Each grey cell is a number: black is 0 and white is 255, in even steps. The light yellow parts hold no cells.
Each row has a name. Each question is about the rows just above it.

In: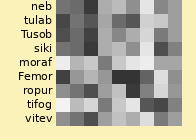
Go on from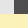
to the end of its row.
[129]
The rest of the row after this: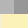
[52, 52, 99, 221, 143]

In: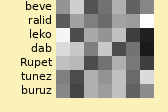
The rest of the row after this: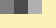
[148, 192, 106, 219]
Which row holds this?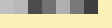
Rupet
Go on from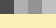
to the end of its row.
[106, 219]
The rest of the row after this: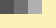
[98, 135]
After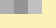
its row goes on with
[106, 219]

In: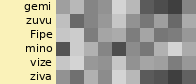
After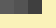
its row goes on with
[97]
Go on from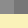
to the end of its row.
[177, 212, 171]
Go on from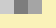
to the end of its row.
[171, 125, 165, 119, 125, 152]
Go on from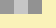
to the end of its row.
[119, 159, 105, 171]
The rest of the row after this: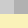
[133, 77, 140, 119, 177, 212, 171]
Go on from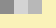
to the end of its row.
[91, 83, 63, 97]
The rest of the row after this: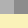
[212, 184, 91, 83, 63, 97]

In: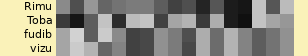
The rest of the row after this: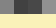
[123, 72, 173, 108, 179, 131, 93, 115, 145]
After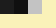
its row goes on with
[165, 151]
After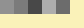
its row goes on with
[179, 131, 93, 115, 145]
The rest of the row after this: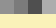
[108, 179, 131, 93, 115, 145]
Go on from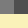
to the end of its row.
[173, 108, 179, 131, 93, 115, 145]
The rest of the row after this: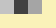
[179, 58, 173, 28, 16, 195, 165, 151]
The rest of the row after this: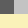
[44, 187, 195, 65, 165, 179, 58, 173, 28, 16, 195, 165, 151]

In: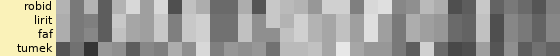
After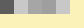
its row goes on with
[127, 200, 208, 113, 113, 193, 143, 200, 179, 208, 179, 166, 193, 159, 223, 159, 121, 173, 159, 151, 106, 99, 193, 79, 135, 121, 99, 135]
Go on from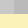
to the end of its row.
[179, 151, 208, 208, 127, 216, 223, 135, 143, 186, 173, 79, 93, 200, 99, 121, 106, 85, 127]
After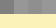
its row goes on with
[113, 186, 186, 193, 166, 231, 166, 151, 151, 121, 93, 208, 106, 72, 79, 159, 85, 143, 93, 113, 99]

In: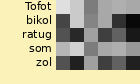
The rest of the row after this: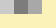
[175, 168]
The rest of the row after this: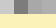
[168]
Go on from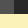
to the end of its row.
[160, 63, 97, 24]

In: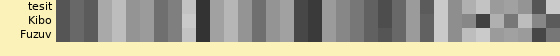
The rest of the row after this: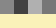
[189, 135, 91]
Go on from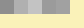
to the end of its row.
[148, 85, 202]
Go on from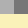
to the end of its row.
[189, 135, 91]
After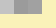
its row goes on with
[148, 85, 202]
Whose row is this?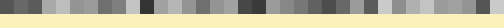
tesit
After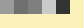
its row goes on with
[161, 182, 148, 111, 148, 161, 71, 58, 155, 135, 119, 97, 77, 104, 155, 97, 202, 142, 135, 65, 176, 119, 189, 135, 91]

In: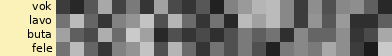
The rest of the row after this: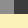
[27, 202]
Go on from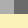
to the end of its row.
[202, 161, 40, 80, 53, 74, 47, 80, 122, 95, 115, 47, 136, 101, 101, 142, 53, 74, 168]
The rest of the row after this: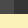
[87, 33, 130, 154, 181, 187, 136, 60, 142, 80, 136, 142, 95, 40]
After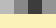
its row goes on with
[87, 154, 47, 47, 95]

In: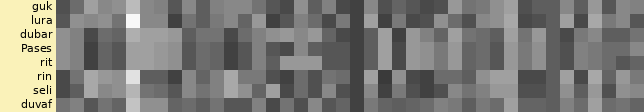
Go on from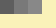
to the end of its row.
[100, 152, 65, 86, 129, 108, 73, 121, 65, 160, 65, 121, 73, 80, 144, 108, 80, 136, 144, 168, 73, 80, 94, 160, 73, 168, 121, 136, 86]
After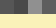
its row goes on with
[129, 73, 65, 136, 80, 100, 86, 73, 80, 152, 115, 121, 144, 160, 80, 94, 94, 136, 94, 152, 86, 136, 129]
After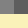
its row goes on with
[152, 152, 152, 86, 86, 65, 94, 160, 73, 152, 144, 121, 152, 100, 108, 86, 152, 121, 144, 94, 80, 129, 121, 108, 86, 100]

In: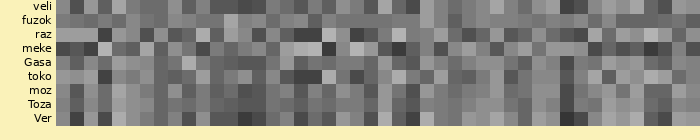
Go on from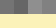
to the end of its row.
[74, 123, 116, 157, 143, 151, 108, 95, 136, 129]
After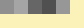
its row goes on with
[143]
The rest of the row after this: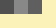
[66, 66, 179, 143, 66, 87, 123, 179, 123, 129, 157, 108, 80, 102, 151, 87, 102, 143, 108, 87, 74, 165, 108, 157, 143, 179, 151, 102, 143]
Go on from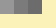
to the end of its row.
[123, 129, 151, 108, 116, 143, 143, 74, 116, 136, 151, 116, 157, 102, 102, 157, 136]
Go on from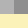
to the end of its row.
[66, 87, 123, 179, 123, 129, 157, 108, 80, 102, 151, 87, 102, 143, 108, 87, 74, 165, 108, 157, 143, 179, 151, 102, 143]

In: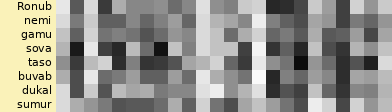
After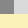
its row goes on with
[194, 108, 173, 210, 102, 122, 89, 173, 89, 96, 157, 71, 165]
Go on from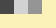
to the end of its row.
[187]
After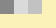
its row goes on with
[108, 173, 210, 102, 122, 89, 173, 89, 96, 157, 71, 165]
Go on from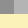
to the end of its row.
[224, 45, 83, 64, 194, 102, 52, 135, 128, 180]
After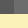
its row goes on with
[173, 96, 210, 115, 77, 165, 194, 157, 115, 77, 237, 210, 71, 210, 149, 187]

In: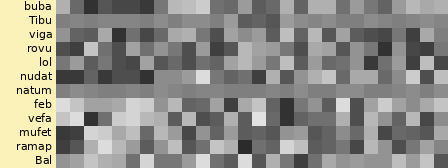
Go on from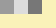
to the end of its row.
[99, 112, 63, 176, 86, 147, 176, 196, 105, 169, 169, 105, 140, 204, 78, 190]
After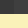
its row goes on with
[212, 204, 169, 190, 105, 184, 155, 71, 147, 99, 155, 92, 99, 86, 147, 155, 86, 99, 140, 105, 176, 71, 105, 99, 86, 169]
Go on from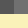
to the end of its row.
[196, 176, 43, 112, 99, 212, 190, 92, 99, 119, 71, 184, 147, 78, 119, 162, 133]
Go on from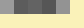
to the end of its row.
[155, 86, 99, 140, 105, 176, 71, 105, 99, 86, 169]

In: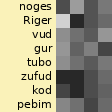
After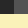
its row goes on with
[106]
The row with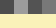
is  noges
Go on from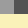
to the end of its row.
[120]
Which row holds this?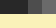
zufud
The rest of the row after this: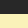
[77, 106]

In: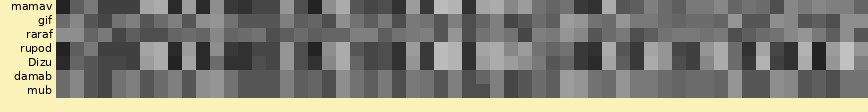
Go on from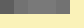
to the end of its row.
[121, 78, 94, 108, 114, 135, 149, 121, 94, 142, 86]
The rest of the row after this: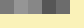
[121, 78, 94, 114, 121, 121, 114, 121, 78, 94, 108, 114, 135, 149, 121, 94, 142, 86]

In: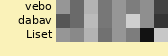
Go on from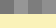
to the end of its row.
[67]
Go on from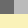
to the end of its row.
[119, 150, 207, 143, 53]
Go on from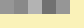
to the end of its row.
[125, 18, 199]
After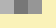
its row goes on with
[125, 143, 67]
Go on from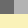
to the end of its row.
[119, 150, 125, 143, 67]
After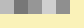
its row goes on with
[53]

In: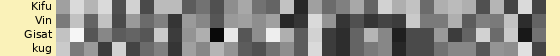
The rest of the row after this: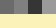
[135, 86, 154, 160, 142, 160, 39, 53, 218, 148, 53, 80, 53, 68, 60, 202, 122, 122, 175, 92, 128, 122, 194, 45, 100]
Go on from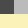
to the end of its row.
[187, 92, 114, 80, 142, 168, 114, 100, 194, 39, 160, 107, 128, 168, 100, 210, 175, 194, 107, 175, 187, 175, 80, 181, 68, 218, 68]
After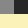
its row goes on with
[74, 74, 114, 135, 135, 86, 148, 142, 224, 68]
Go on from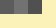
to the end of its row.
[142, 168, 114, 100, 194, 39, 160, 107, 128, 168, 100, 210, 175, 194, 107, 175, 187, 175, 80, 181, 68, 218, 68]
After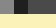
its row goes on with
[154, 60, 100, 210, 107, 202, 24, 114]
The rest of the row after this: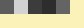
[181, 135, 31, 74, 74, 154, 60, 100, 210, 107, 202, 24, 114]

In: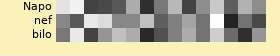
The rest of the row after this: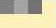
[254, 35, 114, 73]
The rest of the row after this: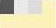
[135, 135, 192, 94, 128, 164, 114, 254, 35, 114, 73]
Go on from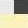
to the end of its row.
[149, 192, 172, 41, 80, 128, 172, 114, 206, 107, 47, 149]
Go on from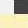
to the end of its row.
[73, 88, 172, 47, 120, 184, 67, 141, 200, 94, 178, 141]
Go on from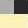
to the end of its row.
[80, 128, 172, 114, 206, 107, 47, 149]

